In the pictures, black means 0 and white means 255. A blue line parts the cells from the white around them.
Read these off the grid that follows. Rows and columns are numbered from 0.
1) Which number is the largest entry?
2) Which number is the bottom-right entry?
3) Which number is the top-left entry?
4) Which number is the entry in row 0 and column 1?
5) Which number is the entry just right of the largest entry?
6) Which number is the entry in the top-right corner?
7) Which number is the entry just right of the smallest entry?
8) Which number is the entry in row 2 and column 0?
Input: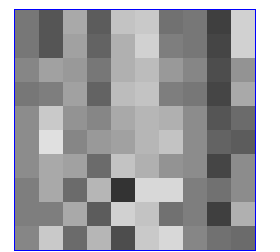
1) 224
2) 107
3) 119
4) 85
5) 134
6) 209
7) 216
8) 134

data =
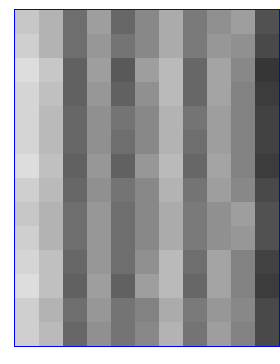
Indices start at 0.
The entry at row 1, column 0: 207
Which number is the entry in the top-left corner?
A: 199
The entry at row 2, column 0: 221
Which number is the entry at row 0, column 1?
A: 179
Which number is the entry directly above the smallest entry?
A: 73
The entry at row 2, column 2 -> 97
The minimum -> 54
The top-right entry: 81
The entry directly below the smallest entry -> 60
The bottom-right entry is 73
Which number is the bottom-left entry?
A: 207
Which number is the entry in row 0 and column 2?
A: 110
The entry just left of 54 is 136
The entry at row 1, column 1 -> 179
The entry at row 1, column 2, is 110

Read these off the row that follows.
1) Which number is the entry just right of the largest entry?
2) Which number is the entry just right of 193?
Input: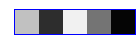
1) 116
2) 45

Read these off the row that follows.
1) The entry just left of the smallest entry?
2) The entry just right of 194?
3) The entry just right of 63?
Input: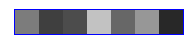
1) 151
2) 103
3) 76

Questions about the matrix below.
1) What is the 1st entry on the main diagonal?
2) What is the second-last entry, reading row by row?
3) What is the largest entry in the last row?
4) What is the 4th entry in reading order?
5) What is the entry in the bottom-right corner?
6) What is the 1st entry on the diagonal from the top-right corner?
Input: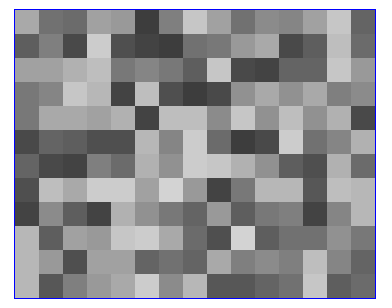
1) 169
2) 94
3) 204
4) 161
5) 107
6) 100

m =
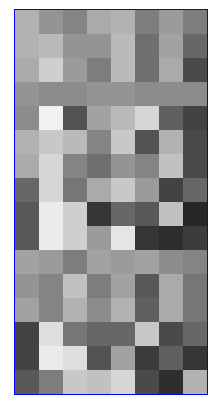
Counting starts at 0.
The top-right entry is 125
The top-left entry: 178
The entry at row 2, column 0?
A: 170
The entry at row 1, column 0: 178
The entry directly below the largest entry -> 200
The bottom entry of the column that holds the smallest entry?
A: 178
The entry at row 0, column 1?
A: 148
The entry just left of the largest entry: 140
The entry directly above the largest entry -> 140
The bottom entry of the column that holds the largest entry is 125
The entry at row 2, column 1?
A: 207
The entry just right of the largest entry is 82
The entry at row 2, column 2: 155
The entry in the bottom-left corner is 88
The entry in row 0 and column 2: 132

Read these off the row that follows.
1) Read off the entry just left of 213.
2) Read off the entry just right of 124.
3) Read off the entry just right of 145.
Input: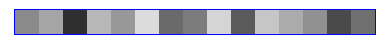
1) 124
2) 213
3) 74

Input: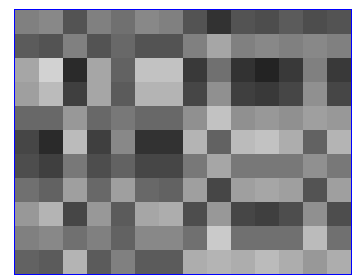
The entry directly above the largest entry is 83
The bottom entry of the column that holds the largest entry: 91
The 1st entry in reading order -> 128
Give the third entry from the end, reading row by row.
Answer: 173
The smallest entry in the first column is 70
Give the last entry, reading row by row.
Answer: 173
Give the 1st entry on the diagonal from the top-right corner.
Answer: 83
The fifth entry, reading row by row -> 112
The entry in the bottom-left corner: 98
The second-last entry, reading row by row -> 152
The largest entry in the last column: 180
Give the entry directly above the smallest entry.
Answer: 136
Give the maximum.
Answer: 210
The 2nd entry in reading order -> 136
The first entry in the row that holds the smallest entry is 166
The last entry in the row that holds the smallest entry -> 57
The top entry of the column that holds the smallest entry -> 77
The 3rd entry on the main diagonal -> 42
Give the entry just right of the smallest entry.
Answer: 57
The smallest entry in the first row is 50
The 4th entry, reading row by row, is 128
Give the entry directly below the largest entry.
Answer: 187

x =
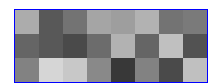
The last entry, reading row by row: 192
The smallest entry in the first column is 101
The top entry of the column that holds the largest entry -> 88
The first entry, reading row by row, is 172
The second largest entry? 200
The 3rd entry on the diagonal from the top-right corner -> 130
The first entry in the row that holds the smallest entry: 130

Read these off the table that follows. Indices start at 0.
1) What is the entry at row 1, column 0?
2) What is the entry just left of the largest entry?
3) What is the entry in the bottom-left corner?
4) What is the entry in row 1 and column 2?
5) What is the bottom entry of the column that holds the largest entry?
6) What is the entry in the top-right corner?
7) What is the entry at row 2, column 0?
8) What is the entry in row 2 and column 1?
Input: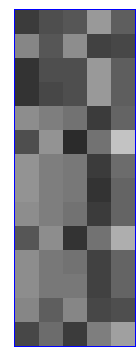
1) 134
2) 114
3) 71
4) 141
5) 160
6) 94
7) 51
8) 78
